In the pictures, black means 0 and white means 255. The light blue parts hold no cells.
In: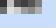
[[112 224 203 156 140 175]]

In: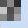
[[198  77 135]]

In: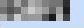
[[114  83 105 162 202 176 154 101 157  29]]

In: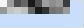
[[150 196 204 191 101  25  49 114 122 154]]

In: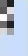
[[ 87 222]
 [107  34]]

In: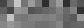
[[ 96  70 149 143  83  93 102 109 128 105 129  49]
 [135 151 138 124 122 113 113 119 133  93 100 105]]

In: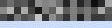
[[139 181  53 169  66  24 128  96 183  94 129  99 120  87 169  90]]
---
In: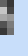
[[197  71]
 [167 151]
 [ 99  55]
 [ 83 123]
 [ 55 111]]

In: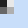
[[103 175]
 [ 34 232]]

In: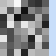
[[232  76 120 147  34 218 134]
 [202  91 172  18 134 104 134]
 [188 202 248 120  60  48  91]
 [172  76 202  34 188 172 172]
 [147  91 120 104  60 188  76]
 [ 91  76 147 159 202 104 159]
 [ 60 232 134 232 188 159  34]
 [ 48 202  18  60  60 172  76]]

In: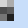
[[213 172]
 [118  33]
 [ 77  91]]

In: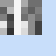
[[231  80 246 231 141  66]
 [186  50 246 218 141  66]
 [155 155 246 170 111 111]
 [127  66 246 111 141 111]
 [ 96 186 246 127  96 127]]

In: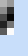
[[180 152]
 [140  47]
 [ 91 251]
 [ 75   7]
 [ 34 116]]
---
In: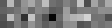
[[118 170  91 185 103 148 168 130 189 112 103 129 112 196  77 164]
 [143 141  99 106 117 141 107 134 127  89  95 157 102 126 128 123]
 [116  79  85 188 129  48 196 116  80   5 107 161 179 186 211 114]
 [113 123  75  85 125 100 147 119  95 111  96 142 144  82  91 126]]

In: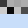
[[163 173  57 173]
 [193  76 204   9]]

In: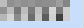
[[158 133 189 143 151 143 148 138 141 143]
 [122 205 145 188 120 189 122 191 117 213]
 [ 64 205 182 211 139 200 109 198  93 208]]

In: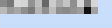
[[121 214 138 120 216 212 146 190 103 204 171 196 143 215]
 [ 16 161 185 154 166 142 122 180 142 189 142 137 146 156]]

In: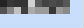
[[ 69  87  35  56  51  52 209  89  67  76]
 [153 137  82 133 193  62 170 153 154  54]]

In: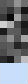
[[147 109  90  98]
 [ 99  21  81  53]
 [162  72  55  10]
 [ 74  26 208 173]
 [ 90  40  27  93]
 [ 83 167 102 143]
 [ 36  56  86  92]
 [102  79  76  98]
 [113 189  43  24]]

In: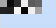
[[ 91  99 167  11  45 236]
 [239 161  33  31 245   5]]

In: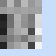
[[152 169 128 184 132 185]
 [159 162 155 164 158 164]
 [122 220  31 111 177 148]
 [127 217  39 113 173 144]
 [ 73 240  33 141 168 179]
 [160 186  97 125 145 121]
 [ 67 243  35 146 166 183]]
